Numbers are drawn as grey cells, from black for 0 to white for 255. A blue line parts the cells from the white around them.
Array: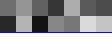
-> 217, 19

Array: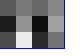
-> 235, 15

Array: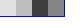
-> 226, 62

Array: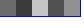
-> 197, 60

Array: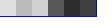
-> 222, 45

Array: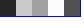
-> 251, 38

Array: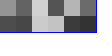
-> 209, 51
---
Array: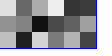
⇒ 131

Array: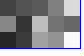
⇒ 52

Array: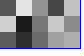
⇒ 26

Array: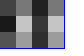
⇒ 197

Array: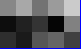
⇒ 33

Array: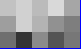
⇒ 209

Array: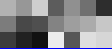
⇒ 72
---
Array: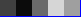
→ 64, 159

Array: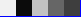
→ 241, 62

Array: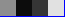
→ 142, 225

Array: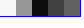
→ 247, 97

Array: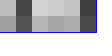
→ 189, 75

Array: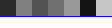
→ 42, 197

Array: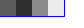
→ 92, 236

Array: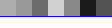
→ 173, 82

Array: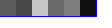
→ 91, 16
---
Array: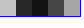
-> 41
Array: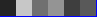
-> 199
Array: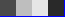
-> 190
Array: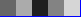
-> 171
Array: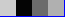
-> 4
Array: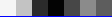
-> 195
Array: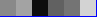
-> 163
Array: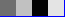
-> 193
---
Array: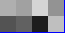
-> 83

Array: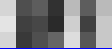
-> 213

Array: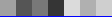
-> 161

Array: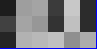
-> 37

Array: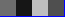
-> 109

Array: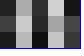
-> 27

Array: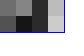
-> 82
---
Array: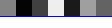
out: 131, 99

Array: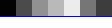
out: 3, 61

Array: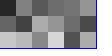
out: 39, 172

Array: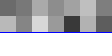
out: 107, 93

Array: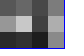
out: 87, 138

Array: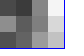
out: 73, 194

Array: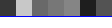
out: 55, 83
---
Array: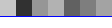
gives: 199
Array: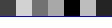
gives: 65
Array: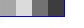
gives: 166
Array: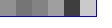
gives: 145
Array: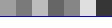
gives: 159
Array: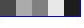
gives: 73
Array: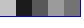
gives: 195
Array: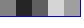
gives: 130
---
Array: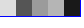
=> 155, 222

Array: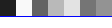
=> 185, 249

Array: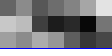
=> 28, 227

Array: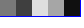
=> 222, 222

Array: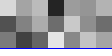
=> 109, 229

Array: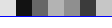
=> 179, 226

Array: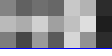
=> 160, 222

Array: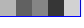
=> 133, 210

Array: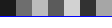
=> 91, 210

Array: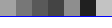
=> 68, 195
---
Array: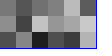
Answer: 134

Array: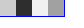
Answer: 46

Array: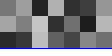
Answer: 56

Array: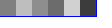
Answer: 190

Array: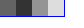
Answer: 51

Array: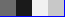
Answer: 26

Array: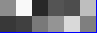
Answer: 64

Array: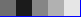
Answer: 27

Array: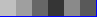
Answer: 159

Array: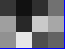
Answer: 230
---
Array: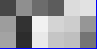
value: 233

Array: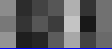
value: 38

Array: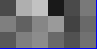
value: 140

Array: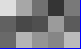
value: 148

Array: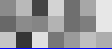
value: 224

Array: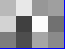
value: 166
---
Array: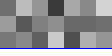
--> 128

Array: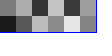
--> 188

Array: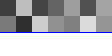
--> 204

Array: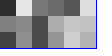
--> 74

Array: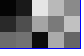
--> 165

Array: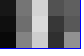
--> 218

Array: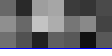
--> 195
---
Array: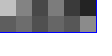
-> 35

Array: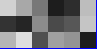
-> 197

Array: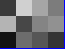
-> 145

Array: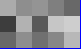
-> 206

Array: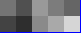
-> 101

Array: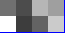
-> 159
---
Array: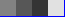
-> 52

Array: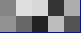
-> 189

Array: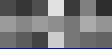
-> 105

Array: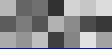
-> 225

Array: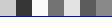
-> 92

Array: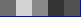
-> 52

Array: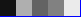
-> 129

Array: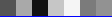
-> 123
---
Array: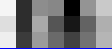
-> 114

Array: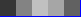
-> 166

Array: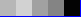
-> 132

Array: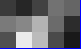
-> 74

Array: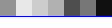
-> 119

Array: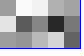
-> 213

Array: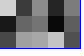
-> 196

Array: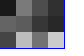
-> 114

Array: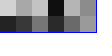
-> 106
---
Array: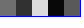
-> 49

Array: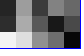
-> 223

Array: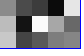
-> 68

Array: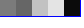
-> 102

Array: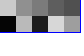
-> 186

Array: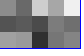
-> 154

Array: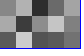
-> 204
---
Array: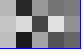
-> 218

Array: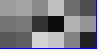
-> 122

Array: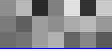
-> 95

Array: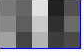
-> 94

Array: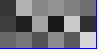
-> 31

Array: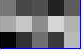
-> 199
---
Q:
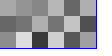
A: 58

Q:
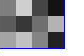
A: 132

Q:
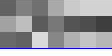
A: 218

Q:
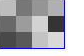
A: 195

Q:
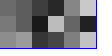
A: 54

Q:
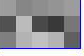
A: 193

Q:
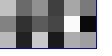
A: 201

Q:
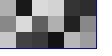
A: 58

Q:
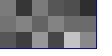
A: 151

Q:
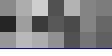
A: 173
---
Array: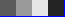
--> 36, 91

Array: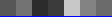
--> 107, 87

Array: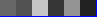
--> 34, 103

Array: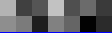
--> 58, 142

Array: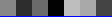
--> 68, 135

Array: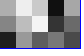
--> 167, 30

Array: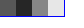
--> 231, 87
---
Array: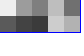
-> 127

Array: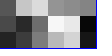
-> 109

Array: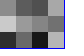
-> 133

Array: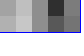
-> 142

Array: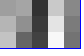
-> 58

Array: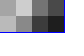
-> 116

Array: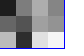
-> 160
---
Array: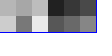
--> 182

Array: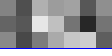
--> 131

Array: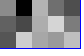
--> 139

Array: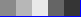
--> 138

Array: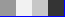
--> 153

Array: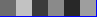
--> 109
